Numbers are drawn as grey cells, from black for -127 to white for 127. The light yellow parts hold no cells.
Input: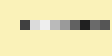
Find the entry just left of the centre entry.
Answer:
58
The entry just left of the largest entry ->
91
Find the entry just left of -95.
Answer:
-30

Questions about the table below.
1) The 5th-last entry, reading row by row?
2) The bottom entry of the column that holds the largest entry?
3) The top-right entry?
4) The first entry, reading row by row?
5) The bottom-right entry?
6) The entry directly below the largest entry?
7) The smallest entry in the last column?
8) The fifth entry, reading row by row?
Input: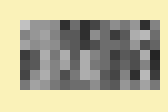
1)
-38
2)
-7
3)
3
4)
65
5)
-7
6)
3
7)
-91
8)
-80

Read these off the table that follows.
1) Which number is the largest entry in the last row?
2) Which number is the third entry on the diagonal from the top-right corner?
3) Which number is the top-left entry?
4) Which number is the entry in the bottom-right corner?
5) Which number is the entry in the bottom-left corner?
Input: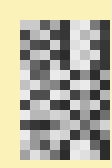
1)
106
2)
106
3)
74
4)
-83
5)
33

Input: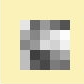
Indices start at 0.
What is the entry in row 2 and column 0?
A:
6
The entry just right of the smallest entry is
-44
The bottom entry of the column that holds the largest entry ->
-14
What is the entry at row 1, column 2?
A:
62
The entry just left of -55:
-34
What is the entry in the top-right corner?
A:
-44
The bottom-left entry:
62

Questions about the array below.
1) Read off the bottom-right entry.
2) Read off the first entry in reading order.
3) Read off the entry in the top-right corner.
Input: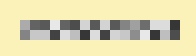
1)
-50
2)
43
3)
-73

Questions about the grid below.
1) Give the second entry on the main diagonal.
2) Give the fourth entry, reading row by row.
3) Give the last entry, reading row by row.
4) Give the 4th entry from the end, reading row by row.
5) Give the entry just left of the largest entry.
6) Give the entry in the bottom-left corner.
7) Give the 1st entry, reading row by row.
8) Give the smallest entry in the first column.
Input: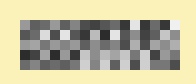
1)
-20
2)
25
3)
-50
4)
79
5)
-72
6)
-20
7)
25
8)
-83

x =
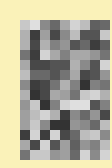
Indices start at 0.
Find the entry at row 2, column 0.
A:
49
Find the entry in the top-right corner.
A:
-22
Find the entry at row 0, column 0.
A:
72
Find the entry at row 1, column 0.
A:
49
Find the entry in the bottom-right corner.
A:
83
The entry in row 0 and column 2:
10
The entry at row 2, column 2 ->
49
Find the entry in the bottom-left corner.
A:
-11
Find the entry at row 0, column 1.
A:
95

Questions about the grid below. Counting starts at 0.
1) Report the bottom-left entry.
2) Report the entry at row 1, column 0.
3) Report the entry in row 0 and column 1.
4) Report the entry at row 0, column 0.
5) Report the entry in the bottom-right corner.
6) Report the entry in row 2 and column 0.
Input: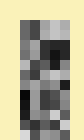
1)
88
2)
-23
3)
-56
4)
-23
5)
-35
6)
-4

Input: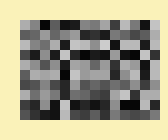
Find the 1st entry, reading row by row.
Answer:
45
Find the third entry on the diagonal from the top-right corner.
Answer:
57
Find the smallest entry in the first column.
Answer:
-66
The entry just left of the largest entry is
14
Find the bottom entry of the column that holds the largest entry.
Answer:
-77
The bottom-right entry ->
-6
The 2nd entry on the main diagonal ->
-25
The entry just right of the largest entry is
-109
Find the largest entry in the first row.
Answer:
67
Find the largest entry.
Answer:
76
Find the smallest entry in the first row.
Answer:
-121
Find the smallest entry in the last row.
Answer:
-109
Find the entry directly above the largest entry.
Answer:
-100
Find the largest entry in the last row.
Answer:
57
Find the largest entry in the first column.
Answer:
57
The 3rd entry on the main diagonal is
-16
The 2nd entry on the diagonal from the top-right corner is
-34
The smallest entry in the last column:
-89
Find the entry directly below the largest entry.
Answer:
-109
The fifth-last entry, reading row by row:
-6

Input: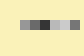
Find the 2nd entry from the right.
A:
75
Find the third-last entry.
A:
57
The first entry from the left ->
23

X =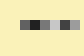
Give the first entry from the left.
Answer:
-30
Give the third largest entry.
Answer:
-7
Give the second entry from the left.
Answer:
-94

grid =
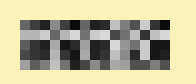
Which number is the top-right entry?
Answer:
-115
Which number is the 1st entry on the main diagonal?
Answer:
-25
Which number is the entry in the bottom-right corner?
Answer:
-46
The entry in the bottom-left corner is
31
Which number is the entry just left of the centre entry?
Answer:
31
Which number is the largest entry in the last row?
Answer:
64
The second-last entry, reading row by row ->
-1
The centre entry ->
-95
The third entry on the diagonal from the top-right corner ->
75
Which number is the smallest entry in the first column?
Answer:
-56
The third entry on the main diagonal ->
-95
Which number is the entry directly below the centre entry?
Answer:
-95
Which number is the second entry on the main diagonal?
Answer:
53
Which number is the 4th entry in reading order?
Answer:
10

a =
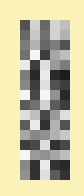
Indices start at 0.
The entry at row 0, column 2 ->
-24
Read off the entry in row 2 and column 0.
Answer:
-3
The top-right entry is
62
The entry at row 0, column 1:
82
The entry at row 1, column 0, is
-24
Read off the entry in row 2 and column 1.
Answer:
50
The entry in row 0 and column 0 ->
-45
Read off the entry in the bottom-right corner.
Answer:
-77
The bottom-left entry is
17
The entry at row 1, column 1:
71
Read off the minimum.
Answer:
-98
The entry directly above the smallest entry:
-3
